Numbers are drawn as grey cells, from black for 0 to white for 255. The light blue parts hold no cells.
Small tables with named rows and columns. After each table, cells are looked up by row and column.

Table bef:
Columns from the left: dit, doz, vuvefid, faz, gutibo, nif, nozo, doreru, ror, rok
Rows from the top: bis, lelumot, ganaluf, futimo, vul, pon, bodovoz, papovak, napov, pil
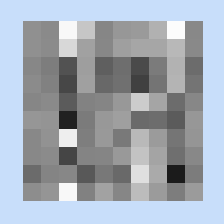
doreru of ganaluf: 123
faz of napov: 88
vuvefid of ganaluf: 82
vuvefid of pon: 33
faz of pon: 123
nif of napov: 105

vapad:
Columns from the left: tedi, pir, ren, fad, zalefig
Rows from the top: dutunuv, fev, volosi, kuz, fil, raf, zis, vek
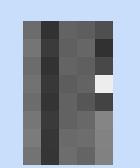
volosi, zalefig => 72
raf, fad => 104
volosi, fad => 95
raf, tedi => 118
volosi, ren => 100
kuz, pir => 56
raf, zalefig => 133
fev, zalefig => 49
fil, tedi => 108
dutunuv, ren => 99
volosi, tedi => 108
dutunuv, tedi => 108
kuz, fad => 99
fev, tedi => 117
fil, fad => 86
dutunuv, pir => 50
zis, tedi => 123
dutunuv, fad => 94
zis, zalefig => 130

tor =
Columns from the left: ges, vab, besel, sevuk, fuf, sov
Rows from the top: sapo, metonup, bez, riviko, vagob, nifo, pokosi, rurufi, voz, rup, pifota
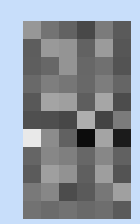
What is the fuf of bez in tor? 112
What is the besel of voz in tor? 146
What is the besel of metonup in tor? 148
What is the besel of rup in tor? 76
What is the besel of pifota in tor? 114
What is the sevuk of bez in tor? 103
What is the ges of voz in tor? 91
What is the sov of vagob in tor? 76
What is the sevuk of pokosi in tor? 12
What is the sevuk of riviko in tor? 104

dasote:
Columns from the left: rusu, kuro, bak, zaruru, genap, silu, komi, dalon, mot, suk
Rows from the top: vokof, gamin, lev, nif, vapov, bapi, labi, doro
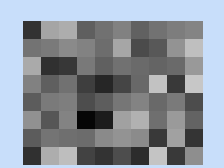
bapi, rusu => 145
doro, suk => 142
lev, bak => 55
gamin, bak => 138
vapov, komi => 131
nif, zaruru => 62
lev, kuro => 48
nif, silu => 69
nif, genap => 38
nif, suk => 199

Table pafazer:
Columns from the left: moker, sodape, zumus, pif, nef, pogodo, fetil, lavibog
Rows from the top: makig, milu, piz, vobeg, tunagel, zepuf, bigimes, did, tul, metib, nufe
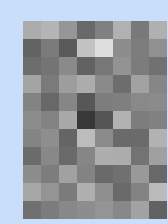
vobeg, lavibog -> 134
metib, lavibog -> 187
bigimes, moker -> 132
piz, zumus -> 138
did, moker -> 108
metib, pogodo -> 106
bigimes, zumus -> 101
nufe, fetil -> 162
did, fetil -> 115
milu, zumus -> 90
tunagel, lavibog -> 139
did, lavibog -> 160
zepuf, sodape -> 131
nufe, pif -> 141
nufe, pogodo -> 136
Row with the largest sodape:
makig

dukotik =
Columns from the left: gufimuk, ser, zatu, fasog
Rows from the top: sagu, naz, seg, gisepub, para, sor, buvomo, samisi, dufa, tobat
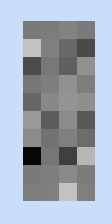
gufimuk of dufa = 121
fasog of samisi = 182
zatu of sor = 139
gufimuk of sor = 153
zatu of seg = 96
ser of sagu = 124
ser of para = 136
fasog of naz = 74
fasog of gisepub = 125
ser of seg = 120
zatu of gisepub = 145
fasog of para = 143
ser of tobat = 127
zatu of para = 148
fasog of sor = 88
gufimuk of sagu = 122

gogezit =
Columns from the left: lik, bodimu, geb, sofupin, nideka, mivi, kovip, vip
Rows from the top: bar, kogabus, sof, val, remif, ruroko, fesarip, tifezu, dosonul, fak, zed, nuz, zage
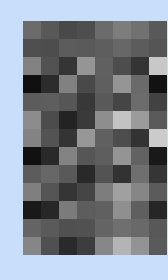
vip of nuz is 88
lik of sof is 130
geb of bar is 73
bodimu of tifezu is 41
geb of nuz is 80
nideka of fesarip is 96
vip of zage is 90
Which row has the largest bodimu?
dosonul

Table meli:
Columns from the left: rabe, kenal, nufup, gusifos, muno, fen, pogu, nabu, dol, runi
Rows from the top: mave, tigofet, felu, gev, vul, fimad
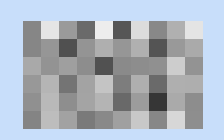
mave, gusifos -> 106
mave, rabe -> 134
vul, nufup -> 142
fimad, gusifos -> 122
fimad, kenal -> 189
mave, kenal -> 229
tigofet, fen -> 150
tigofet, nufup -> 80
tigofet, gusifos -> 148
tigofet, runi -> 170

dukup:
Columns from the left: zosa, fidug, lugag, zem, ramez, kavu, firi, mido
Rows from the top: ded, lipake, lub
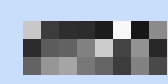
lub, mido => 73
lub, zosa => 99
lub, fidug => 150
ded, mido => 139
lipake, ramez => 203
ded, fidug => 60
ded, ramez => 28
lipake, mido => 40
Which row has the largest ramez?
lipake

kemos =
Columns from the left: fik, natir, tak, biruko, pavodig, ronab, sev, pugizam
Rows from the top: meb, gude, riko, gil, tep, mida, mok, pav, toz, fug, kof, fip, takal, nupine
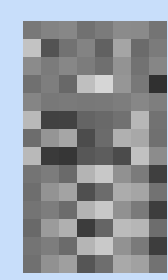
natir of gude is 83
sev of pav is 193
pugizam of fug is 114
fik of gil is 112
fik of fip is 105
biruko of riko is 124
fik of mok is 109
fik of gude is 195
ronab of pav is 75

